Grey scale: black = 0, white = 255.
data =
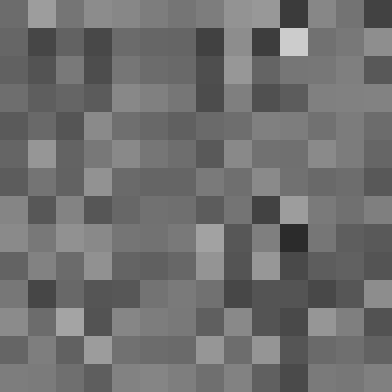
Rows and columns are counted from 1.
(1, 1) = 108
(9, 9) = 87
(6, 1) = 101
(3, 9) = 151
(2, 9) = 141
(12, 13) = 127
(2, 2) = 70
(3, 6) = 108
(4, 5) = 136
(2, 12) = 113
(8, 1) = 133
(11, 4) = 85
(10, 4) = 145
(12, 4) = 83
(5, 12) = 113
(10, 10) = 151
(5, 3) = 85
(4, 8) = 76
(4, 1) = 110
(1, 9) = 147
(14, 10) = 96
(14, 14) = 128
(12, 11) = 73
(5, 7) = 96
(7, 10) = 138
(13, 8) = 150
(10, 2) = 130
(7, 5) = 106
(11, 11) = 84
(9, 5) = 117
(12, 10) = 84
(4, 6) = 128
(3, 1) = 97
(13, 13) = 111
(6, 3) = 99

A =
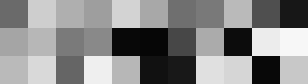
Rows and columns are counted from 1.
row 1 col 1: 106
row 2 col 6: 6
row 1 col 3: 175
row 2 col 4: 137
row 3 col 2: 217
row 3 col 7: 24
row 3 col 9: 214
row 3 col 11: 200
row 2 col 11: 247
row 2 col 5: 8

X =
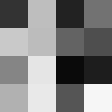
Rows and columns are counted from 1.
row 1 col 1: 51
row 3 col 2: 229
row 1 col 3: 34
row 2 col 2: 188
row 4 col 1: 177

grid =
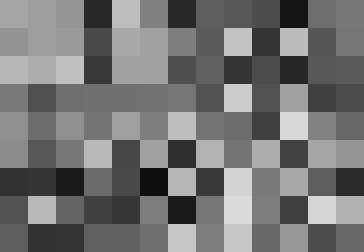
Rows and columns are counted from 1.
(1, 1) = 165
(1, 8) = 94
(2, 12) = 86
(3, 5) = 162
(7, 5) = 74
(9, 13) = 106
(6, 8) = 178
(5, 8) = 116
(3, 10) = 76
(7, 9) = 211
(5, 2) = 109
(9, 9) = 200
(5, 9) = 109
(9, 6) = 113
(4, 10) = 82
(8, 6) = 124
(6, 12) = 166
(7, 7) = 182
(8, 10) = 124
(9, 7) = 198
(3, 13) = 92
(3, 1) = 183
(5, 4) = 116
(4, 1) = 121
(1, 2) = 157
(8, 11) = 63
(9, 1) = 94
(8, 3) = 100
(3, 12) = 87
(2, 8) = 91
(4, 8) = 82
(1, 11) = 21
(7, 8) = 58

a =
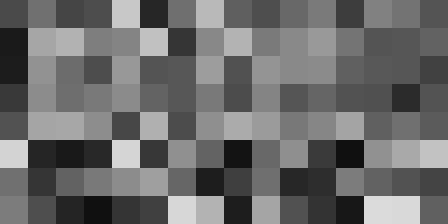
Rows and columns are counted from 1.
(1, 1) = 74
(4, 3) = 110
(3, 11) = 137
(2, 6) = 193
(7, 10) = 111
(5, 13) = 164
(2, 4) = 126
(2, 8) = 136
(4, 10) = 132
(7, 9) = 63
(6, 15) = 169
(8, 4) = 16
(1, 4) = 77
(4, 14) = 80
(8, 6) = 64
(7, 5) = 140
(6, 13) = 16
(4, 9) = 76
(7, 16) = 68
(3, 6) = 84
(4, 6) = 99
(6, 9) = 19
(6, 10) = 104
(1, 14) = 129
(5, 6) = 176
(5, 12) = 134
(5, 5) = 71
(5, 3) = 167
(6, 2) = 37
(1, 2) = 112
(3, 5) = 152
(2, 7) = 53
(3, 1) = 28

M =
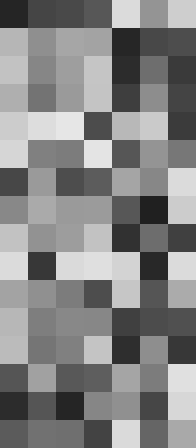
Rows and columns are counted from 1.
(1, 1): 37
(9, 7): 64
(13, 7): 55
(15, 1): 44
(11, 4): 77
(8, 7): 204
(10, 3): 218
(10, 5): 211
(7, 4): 92
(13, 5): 46
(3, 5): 44
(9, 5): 49
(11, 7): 171
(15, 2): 85
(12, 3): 136
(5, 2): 221
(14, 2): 161
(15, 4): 134
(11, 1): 163
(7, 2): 154
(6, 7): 119
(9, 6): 109
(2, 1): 182
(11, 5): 198
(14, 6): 124
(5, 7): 59
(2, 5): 38
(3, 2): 134
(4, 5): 62
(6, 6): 148

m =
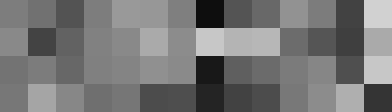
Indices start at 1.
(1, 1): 125
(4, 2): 165
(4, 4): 111
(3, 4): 128
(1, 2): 113
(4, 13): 175
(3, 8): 24
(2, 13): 63
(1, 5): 153
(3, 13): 79
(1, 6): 151
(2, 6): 170
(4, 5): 118
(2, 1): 137
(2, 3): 98
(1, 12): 124
